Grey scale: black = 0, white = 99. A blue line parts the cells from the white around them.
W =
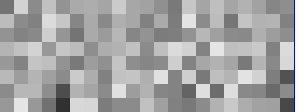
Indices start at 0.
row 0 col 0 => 45
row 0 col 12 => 47
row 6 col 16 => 86
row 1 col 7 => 53
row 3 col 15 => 89
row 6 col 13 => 39
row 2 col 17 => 53
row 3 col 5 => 73
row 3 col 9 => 75
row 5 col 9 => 76
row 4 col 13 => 51
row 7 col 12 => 50
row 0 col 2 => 54
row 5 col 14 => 47
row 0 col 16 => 64
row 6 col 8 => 87
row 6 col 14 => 86
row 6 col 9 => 61
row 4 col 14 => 65
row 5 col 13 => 80
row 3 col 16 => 74
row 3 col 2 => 82
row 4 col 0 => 59
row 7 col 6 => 83
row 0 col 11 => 56
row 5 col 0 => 72
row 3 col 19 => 50
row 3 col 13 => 81
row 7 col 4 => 19
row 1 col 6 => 66
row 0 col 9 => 65
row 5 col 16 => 70
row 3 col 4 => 77
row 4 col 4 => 57
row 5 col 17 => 88

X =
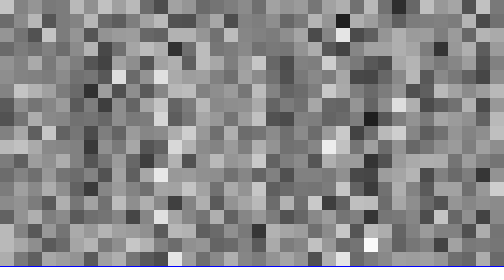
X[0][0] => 76
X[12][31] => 50
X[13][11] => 64
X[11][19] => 38
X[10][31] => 56
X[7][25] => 58
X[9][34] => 55
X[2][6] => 33
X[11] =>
[48, 37, 61, 56, 67, 50, 33, 46, 60, 40, 24, 48, 69, 32, 57, 72, 58, 61, 78, 38, 49, 54, 33, 68, 60, 60, 20, 32, 60, 66, 68, 67, 45, 61, 50, 45]
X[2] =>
[58, 45, 32, 76, 48, 58, 33, 57, 60, 61, 40, 38, 69, 69, 58, 44, 73, 52, 50, 48, 55, 64, 29, 52, 89, 29, 37, 58, 68, 60, 61, 49, 60, 40, 70, 66]
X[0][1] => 51
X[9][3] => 77
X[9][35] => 74
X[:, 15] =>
[45, 65, 44, 46, 65, 50, 55, 53, 59, 43, 51, 72, 55, 44, 35, 68, 41, 39, 53]
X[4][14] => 73
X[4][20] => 30
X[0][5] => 72
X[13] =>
[48, 62, 53, 67, 55, 38, 23, 52, 60, 51, 43, 64, 63, 76, 63, 44, 66, 57, 77, 37, 41, 46, 45, 48, 77, 38, 23, 44, 68, 51, 35, 63, 63, 43, 59, 80]
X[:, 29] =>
[40, 48, 60, 64, 70, 71, 31, 68, 57, 52, 40, 66, 70, 51, 55, 52, 50, 46, 61]
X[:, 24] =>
[68, 12, 89, 26, 56, 65, 66, 39, 41, 78, 75, 60, 56, 77, 38, 45, 77, 41, 89]
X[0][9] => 72
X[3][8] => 43
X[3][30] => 48
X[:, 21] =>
[60, 47, 64, 57, 50, 47, 42, 44, 50, 54, 45, 54, 50, 46, 43, 40, 61, 52, 57]
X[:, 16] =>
[49, 30, 73, 48, 49, 43, 60, 55, 45, 68, 60, 58, 44, 66, 57, 38, 56, 41, 68]
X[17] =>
[72, 65, 55, 35, 41, 64, 70, 47, 55, 77, 69, 50, 42, 56, 58, 39, 41, 51, 35, 66, 48, 52, 75, 59, 41, 45, 97, 56, 38, 46, 50, 26, 63, 47, 48, 46]
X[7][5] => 35
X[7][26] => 39
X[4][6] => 33
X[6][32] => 63
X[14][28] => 65
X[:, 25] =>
[44, 68, 29, 52, 47, 28, 49, 58, 49, 26, 45, 60, 28, 38, 74, 50, 33, 45, 41]

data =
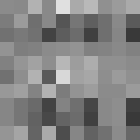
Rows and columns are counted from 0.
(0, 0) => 54
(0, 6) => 72
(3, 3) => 54
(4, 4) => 71
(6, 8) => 54
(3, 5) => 57
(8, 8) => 55
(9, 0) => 58
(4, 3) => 55
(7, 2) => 41
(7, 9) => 25
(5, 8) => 60
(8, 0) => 52
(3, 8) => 53
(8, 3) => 28
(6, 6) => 61
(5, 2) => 69
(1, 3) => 53
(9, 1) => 64
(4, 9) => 54
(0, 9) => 66
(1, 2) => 43
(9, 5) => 52
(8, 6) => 25
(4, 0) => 50
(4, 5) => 61
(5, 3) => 35
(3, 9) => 50
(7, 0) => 52
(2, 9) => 22
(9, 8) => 54
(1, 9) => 35

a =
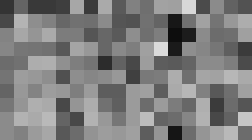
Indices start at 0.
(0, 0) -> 20
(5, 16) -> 71
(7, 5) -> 58
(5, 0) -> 45
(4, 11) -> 36
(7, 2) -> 68
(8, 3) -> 72
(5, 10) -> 47
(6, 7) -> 36
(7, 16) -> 42
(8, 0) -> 54
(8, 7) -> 59
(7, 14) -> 68
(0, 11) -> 63
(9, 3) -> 65
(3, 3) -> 44
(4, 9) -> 28
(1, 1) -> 70
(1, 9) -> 32
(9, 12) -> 8
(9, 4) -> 34
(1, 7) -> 54
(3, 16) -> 37
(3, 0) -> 52
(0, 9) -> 50
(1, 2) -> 55
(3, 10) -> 62
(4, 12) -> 35
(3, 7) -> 40
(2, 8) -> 35
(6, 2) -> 51
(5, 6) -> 52
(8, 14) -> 69
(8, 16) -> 38
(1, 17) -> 67
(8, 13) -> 52
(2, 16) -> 43
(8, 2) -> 66

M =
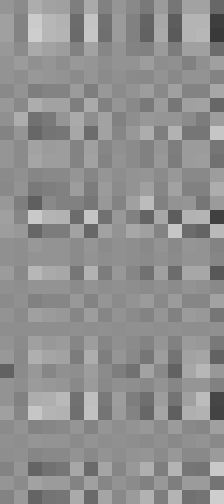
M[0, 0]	58
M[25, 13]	63
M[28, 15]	27
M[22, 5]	52
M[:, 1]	[54, 51, 51, 54, 60, 55, 57, 53, 67, 58, 54, 54, 56, 57, 49, 52, 59, 55, 55, 53, 55, 56, 54, 55, 54, 53, 54, 55, 50, 52, 57, 55, 56, 58, 54, 59]
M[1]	[62, 51, 79, 71, 69, 42, 76, 44, 60, 50, 39, 65, 36, 70, 70, 24]
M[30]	[54, 57, 51, 52, 53, 58, 51, 58, 55, 57, 59, 54, 60, 53, 52, 62]
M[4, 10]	61
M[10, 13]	60
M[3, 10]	50
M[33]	[51, 58, 39, 44, 46, 65, 41, 64, 52, 59, 68, 49, 70, 46, 45, 78]
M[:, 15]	[40, 24, 22, 42, 62, 51, 65, 40, 61, 77, 46, 44, 61, 67, 60, 25, 72, 51, 52, 34, 53, 63, 46, 56, 47, 38, 59, 50, 27, 26, 62, 53, 60, 78, 45, 80]
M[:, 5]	[49, 42, 41, 50, 59, 54, 60, 49, 66, 65, 51, 51, 58, 61, 50, 42, 63, 54, 54, 46, 54, 59, 52, 56, 52, 48, 55, 53, 44, 43, 58, 54, 57, 65, 51, 66]
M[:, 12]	[46, 36, 35, 48, 56, 53, 62, 46, 58, 69, 49, 48, 59, 63, 57, 36, 77, 53, 54, 42, 54, 60, 50, 56, 50, 45, 38, 52, 45, 37, 60, 53, 59, 70, 49, 70]
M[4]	[57, 60, 56, 58, 55, 59, 58, 55, 57, 57, 61, 55, 56, 50, 56, 62]
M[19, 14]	65
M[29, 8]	60
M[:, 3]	[63, 71, 71, 63, 58, 58, 51, 63, 47, 45, 60, 61, 53, 49, 53, 70, 48, 57, 57, 66, 57, 52, 60, 55, 59, 64, 52, 59, 68, 70, 52, 57, 53, 44, 60, 45]
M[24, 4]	60
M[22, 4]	59
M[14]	[59, 49, 37, 53, 50, 50, 46, 59, 51, 62, 73, 50, 57, 58, 46, 60]
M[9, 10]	67
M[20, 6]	57
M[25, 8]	58
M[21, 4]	52
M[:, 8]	[58, 60, 60, 57, 57, 56, 54, 58, 50, 52, 56, 57, 55, 54, 51, 59, 57, 56, 56, 59, 56, 54, 57, 55, 56, 58, 49, 56, 61, 60, 55, 56, 55, 52, 57, 53]
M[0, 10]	47
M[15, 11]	65
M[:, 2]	[67, 79, 80, 66, 56, 59, 49, 67, 44, 40, 63, 64, 52, 47, 37, 78, 40, 59, 57, 71, 57, 50, 62, 55, 62, 68, 59, 60, 67, 77, 51, 58, 52, 39, 63, 39]
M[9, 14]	46
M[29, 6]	75

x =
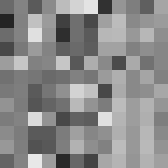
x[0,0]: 41
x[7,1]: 48
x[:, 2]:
[35, 75, 87, 60, 50, 46, 35, 33, 85, 35, 32, 90]
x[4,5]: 34
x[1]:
[14, 50, 75, 60, 25, 43, 28, 62, 73, 53, 58, 60]
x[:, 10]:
[37, 58, 71, 55, 44, 64, 55, 69, 68, 71, 72, 69]
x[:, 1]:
[51, 50, 51, 47, 77, 48, 49, 48, 51, 48, 49, 51]
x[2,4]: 18
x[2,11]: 55
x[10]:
[59, 49, 32, 34, 49, 69, 55, 50, 73, 59, 72, 57]
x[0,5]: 82
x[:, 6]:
[88, 28, 35, 36, 67, 46, 75, 57, 36, 52, 55, 26]
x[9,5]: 62
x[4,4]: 77
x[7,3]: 39
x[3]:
[28, 47, 60, 51, 37, 41, 36, 63, 63, 50, 55, 52]
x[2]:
[42, 51, 87, 58, 18, 43, 35, 71, 72, 59, 71, 55]
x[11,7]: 65
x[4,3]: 52
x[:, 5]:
[82, 43, 43, 41, 34, 50, 82, 72, 38, 62, 69, 40]
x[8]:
[48, 51, 85, 57, 28, 38, 36, 87, 70, 61, 68, 49]
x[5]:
[44, 48, 46, 41, 43, 50, 46, 60, 68, 53, 64, 50]
